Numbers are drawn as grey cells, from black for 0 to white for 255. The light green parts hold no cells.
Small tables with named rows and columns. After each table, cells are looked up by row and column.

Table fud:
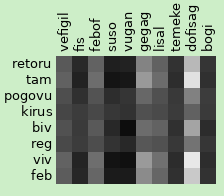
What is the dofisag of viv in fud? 232
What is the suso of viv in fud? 19
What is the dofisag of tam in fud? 225
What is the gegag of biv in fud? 108
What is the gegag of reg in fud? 87
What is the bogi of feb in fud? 50
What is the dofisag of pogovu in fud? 129
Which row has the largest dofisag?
viv

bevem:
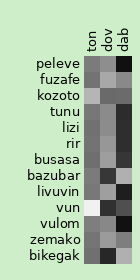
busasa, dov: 158
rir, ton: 115
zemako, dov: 155
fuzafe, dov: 168
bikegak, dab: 176
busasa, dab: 54
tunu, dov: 139
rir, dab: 46
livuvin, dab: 30
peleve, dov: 142

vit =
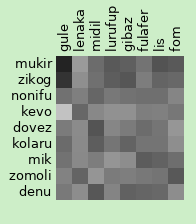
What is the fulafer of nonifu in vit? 111
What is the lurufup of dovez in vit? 134
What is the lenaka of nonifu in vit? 127
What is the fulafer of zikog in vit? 125
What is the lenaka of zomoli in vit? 100
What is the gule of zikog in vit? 51
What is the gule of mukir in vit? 35
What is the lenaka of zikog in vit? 143
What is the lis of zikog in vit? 100
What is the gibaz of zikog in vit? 86
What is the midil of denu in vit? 87
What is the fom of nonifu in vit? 133
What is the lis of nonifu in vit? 111
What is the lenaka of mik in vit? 137
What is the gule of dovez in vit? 123
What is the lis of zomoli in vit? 116
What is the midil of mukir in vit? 108
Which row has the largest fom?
dovez

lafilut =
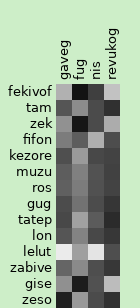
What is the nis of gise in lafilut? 81
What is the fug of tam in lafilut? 140
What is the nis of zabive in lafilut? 78
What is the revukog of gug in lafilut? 54
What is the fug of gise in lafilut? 28
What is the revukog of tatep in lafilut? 43
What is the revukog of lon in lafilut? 55
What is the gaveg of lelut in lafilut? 235
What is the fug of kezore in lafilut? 154
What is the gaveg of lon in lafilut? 85
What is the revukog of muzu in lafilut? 65
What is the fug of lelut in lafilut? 159
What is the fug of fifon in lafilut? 93
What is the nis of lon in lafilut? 72

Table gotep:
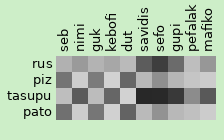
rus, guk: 179
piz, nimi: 205
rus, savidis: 92
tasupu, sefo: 41
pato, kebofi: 209
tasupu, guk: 188
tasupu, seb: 190
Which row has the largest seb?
tasupu

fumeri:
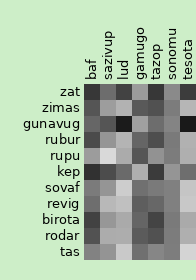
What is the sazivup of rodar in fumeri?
172
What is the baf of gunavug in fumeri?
102
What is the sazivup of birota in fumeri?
151
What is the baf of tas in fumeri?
130
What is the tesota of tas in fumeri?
212
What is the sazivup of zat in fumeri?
109
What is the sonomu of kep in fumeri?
149
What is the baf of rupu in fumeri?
156
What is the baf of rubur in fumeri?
75
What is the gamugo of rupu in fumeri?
86
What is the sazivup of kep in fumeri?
76
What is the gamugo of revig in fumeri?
94
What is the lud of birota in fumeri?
170
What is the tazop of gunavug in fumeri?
109
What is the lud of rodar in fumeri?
173

